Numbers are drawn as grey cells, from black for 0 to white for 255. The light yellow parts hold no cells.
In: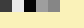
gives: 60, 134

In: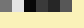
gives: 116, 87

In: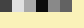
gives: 66, 98

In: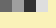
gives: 104, 222

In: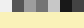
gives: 240, 67

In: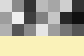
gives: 219, 85
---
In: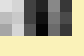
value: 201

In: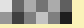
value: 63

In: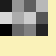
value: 172

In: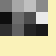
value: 108

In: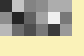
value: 36

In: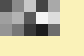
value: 179
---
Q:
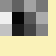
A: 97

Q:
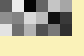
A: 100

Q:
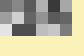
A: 177

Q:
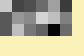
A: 107

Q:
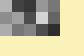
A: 55

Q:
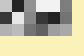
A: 242

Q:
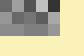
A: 83

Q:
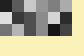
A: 149

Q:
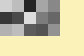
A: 36
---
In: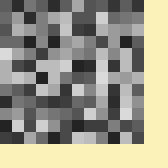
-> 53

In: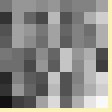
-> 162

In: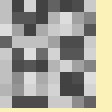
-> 202

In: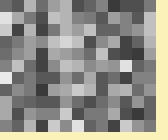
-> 121

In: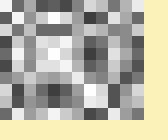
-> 235

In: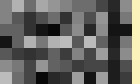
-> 140

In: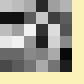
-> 179
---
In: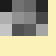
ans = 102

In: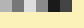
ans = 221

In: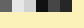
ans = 210

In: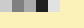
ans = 171

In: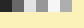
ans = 226

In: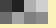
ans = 176
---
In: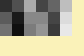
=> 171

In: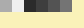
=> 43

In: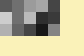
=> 155

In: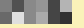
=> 137

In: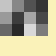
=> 82

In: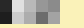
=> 185

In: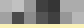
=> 151

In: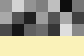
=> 147
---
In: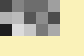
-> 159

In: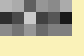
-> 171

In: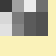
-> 111

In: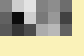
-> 109

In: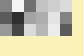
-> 218

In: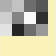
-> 86

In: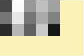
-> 161
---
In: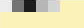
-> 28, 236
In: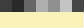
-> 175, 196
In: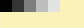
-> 126, 226
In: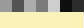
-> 123, 206
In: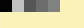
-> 86, 193
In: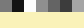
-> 143, 252
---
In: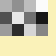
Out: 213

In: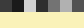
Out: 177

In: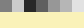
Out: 182

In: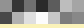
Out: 124

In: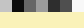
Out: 79

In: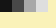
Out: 168

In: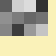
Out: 153
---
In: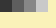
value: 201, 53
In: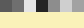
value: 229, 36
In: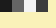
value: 243, 27
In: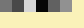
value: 214, 6
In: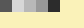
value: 215, 44
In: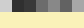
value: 207, 48
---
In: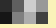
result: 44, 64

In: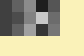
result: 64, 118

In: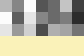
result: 184, 116

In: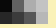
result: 8, 183

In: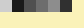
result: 206, 48

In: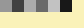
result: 151, 24

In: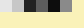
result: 230, 138
